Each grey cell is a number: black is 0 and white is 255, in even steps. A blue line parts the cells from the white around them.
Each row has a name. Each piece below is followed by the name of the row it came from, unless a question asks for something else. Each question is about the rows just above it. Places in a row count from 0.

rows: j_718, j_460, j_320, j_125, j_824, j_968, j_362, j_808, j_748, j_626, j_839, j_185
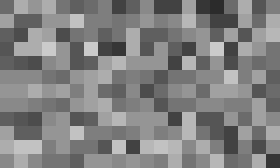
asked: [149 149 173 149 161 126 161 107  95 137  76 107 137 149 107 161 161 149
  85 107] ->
j_362
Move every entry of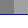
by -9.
[117 152]
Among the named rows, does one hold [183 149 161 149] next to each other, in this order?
no
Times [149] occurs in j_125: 4
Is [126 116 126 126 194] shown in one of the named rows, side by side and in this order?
no

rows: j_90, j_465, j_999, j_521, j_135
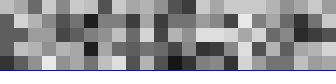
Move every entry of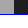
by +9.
[176  40]
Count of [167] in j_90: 4
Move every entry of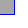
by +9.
[176]
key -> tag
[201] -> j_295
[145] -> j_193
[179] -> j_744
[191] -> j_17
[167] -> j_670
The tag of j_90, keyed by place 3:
j_295
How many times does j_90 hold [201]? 8
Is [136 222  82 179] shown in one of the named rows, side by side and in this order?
yes
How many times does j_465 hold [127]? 3

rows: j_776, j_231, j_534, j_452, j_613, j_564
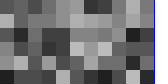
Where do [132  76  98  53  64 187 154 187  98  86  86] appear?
j_452
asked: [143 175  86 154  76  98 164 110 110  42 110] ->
j_613
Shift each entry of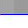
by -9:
[155 145]
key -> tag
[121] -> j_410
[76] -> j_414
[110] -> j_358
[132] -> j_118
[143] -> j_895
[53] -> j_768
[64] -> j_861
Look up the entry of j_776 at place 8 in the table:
j_410
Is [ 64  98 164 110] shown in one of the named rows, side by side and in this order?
no
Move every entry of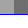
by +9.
[173 119]

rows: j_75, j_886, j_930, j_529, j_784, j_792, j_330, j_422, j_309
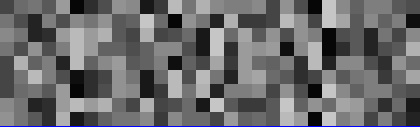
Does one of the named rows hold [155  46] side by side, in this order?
no
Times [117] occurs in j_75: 2
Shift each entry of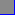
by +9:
[146]

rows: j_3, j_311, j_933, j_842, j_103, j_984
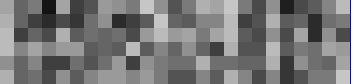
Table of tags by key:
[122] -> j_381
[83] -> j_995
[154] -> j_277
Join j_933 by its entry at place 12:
j_277
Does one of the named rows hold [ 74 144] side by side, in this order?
yes
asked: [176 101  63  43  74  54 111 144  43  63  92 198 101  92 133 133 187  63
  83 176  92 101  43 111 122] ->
j_311
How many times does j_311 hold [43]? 3
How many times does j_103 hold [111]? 7

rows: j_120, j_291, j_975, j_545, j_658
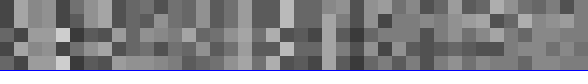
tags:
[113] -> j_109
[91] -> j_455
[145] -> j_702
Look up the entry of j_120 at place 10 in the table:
j_109
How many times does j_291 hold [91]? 5
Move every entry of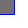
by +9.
[122]

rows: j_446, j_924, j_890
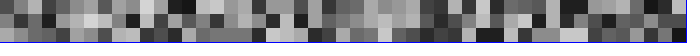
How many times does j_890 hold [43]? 4
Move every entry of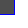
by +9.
[87]
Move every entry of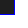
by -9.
[22]
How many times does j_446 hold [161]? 5
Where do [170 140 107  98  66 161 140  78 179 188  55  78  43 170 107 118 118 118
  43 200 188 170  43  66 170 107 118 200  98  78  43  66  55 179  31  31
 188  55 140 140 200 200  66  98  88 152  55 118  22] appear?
j_890

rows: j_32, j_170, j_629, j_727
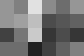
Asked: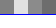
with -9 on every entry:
[119 216 130 100]
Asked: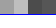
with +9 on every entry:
[169 199  85  95]
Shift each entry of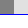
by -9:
[119 216]
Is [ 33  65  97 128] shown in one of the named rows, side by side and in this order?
yes
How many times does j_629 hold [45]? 0

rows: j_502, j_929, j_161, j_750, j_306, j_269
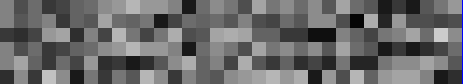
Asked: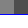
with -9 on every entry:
[121  69]
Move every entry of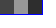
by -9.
[ 59 143  37]

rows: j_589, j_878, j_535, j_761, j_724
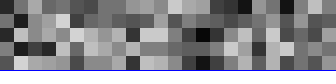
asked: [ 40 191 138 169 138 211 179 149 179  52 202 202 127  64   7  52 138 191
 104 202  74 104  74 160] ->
j_535
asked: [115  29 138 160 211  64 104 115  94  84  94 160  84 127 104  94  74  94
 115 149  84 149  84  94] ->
j_878
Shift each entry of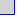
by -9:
[202]
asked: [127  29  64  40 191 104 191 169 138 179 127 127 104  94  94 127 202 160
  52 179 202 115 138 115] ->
j_761
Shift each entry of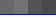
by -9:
[ 95 106  75  65]
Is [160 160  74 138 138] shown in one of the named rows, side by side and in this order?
no

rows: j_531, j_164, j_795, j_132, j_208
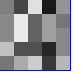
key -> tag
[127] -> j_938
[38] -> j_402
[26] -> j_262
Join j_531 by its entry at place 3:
j_262
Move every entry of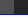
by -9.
[71 29]
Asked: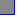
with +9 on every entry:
[145]
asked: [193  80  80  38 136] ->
j_132
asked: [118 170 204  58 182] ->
j_208

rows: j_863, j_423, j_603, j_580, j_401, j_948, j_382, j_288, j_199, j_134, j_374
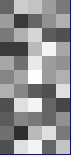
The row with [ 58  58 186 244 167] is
j_580
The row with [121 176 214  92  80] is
j_603

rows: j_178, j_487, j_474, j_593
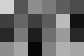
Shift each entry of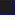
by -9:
[20]
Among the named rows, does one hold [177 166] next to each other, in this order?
yes

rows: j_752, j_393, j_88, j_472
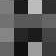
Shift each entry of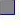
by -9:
[124]
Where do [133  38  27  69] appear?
j_88
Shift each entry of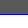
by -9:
[80 80]
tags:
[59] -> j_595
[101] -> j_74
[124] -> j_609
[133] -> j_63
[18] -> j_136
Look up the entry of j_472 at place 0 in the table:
j_74
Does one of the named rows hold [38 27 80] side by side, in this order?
no

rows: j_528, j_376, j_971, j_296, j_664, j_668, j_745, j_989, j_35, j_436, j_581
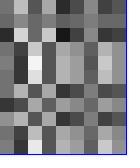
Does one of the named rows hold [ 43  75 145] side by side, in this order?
no
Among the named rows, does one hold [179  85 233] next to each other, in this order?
no

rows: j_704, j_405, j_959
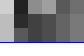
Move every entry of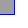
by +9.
[168]
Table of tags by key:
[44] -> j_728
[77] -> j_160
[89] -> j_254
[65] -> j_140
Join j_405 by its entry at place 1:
j_728
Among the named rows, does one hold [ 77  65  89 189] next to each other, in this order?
no
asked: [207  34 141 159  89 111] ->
j_704

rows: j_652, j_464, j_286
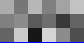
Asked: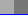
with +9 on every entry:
[181 128]
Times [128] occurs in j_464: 1

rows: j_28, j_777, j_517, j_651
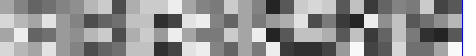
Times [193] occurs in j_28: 1
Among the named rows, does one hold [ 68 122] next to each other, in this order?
no
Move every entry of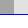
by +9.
[174 235]
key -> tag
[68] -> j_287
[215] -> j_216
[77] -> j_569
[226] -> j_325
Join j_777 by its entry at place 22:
j_569
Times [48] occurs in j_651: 3
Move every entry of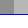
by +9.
[152 192]

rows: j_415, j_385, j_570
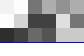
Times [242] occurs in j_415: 1
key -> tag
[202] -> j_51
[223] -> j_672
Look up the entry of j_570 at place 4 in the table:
j_51
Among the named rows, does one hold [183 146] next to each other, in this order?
no
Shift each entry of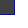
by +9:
[74]
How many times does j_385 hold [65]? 2

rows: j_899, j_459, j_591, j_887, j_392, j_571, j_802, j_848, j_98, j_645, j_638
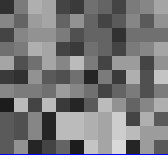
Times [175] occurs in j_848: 1
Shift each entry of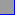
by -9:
[147]

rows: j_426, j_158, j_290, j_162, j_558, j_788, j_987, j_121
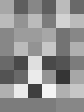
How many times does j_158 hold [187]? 3
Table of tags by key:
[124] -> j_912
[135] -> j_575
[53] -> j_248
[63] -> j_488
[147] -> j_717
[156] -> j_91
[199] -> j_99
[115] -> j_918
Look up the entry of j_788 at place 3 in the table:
j_717
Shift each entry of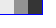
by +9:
[244 156  62]
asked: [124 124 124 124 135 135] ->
j_121
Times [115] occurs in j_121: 0
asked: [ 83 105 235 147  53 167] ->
j_788
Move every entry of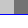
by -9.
[190 106]

